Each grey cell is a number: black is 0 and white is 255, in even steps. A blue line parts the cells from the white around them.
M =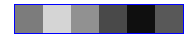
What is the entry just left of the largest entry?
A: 124
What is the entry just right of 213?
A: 145
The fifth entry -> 15

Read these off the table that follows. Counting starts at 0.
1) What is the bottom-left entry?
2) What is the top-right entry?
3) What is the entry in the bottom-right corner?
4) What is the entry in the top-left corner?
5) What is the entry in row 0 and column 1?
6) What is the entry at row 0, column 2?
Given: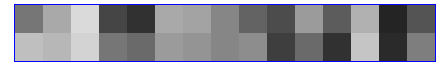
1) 191
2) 84
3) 126
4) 118
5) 169
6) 218

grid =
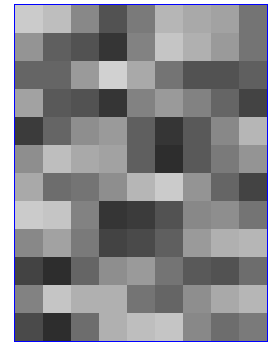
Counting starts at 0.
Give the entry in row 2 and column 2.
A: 154
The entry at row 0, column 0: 203
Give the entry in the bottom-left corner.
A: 74
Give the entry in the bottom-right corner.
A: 122
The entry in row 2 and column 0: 101
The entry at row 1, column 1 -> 95
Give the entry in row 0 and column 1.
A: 190
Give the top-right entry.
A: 116
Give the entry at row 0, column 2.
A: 136
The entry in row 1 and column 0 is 148
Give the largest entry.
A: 209

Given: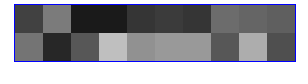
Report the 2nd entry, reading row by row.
123
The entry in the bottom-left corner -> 116
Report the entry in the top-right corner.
95
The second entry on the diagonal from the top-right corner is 173
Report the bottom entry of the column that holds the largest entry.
191
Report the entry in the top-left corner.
65

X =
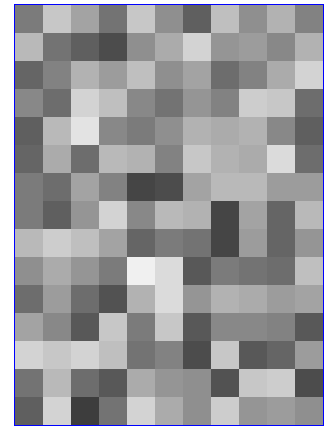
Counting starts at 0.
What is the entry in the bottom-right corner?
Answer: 143
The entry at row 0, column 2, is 163
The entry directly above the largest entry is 101
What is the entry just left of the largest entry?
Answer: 123
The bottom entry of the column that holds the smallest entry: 61
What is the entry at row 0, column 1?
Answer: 199
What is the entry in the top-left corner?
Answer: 123
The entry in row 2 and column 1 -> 130
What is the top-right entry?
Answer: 130
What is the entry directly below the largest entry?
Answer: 178
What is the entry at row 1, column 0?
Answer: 185
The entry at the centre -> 185
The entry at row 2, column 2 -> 178
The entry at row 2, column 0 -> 101
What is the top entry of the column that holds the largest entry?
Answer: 199
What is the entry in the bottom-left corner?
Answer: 95
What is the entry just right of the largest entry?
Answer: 219
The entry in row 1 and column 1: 115
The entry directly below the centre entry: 123
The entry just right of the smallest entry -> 115

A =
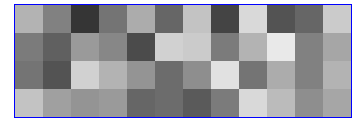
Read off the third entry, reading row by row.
53
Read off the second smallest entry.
68
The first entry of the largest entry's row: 123
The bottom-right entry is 166
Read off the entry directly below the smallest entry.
154
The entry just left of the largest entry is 179
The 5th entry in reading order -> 172
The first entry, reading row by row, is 179
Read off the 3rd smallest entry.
75
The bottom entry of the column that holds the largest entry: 187
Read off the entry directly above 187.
172
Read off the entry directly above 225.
123
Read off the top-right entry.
203
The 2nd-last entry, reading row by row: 142

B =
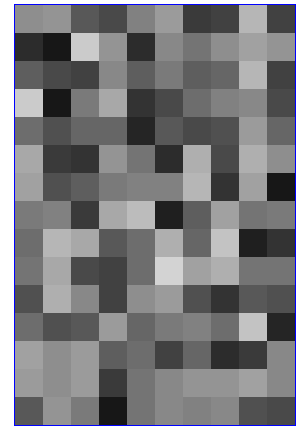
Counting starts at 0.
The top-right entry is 65
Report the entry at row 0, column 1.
148
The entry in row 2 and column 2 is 65
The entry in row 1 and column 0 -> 44
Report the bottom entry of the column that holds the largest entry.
136
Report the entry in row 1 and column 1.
23
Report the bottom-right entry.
73
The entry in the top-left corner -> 142
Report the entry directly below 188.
109
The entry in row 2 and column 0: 94
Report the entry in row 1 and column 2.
203
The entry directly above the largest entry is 175
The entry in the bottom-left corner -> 88
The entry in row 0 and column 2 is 88
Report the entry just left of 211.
109

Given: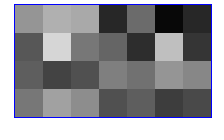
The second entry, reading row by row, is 176
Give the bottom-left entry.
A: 119
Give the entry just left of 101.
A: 119
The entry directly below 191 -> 149
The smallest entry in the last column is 39
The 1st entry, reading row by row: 149
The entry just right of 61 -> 73
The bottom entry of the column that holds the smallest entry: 61

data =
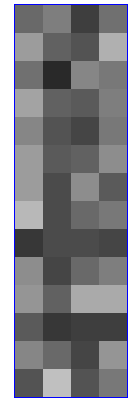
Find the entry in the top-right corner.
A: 112
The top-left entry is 105
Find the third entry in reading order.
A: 62
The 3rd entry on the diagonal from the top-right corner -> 41
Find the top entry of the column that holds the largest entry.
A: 126
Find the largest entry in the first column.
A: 184
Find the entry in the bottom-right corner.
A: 120
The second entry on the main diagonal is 97
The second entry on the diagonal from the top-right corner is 83
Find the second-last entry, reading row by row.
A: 83
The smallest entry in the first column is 55
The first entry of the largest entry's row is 83
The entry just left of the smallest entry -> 112
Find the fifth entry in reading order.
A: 156

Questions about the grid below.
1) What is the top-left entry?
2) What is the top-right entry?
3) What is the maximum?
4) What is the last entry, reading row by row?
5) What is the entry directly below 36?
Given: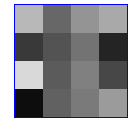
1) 184
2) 169
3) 217
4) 155
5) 71
